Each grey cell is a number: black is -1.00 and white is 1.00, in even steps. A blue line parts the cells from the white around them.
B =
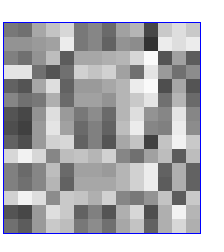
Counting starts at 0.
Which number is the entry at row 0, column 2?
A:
0.31
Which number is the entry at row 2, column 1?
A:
-0.12
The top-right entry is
0.58
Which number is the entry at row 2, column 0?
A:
0.00
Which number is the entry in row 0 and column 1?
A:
-0.12
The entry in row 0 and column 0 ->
-0.06
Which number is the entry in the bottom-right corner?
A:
0.37
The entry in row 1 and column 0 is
0.15
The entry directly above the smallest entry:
-0.44
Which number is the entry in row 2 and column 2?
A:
0.15
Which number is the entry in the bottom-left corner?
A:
-0.12

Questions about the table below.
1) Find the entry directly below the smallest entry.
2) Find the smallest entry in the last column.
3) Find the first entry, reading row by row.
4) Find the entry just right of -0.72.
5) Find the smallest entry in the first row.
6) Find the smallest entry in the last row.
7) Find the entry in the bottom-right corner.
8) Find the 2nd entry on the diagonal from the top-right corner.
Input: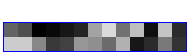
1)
0.06
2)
-0.66
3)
-0.22
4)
0.28
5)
-0.99
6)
-0.82
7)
-0.60
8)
-0.05

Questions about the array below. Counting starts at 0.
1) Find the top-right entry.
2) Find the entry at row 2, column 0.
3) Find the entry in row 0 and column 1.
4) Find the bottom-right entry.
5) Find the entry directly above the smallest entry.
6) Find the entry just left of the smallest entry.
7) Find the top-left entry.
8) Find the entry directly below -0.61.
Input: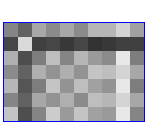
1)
0.26
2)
0.37
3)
-0.23
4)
0.04
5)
0.43
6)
-0.45
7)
0.04
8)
0.21

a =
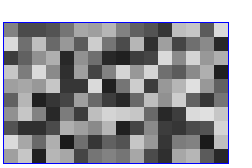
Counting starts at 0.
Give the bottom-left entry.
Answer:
0.25
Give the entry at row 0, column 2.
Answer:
-0.41
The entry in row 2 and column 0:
-0.52
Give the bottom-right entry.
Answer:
-0.69
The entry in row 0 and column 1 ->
-0.41
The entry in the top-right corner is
0.71
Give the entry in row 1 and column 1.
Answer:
-0.13
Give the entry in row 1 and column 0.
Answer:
0.71
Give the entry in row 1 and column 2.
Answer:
0.49
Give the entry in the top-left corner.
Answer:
0.02
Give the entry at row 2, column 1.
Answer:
-0.24

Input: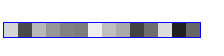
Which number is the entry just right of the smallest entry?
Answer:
-0.20
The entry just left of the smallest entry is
0.72
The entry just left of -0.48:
0.33
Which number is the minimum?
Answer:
-0.75
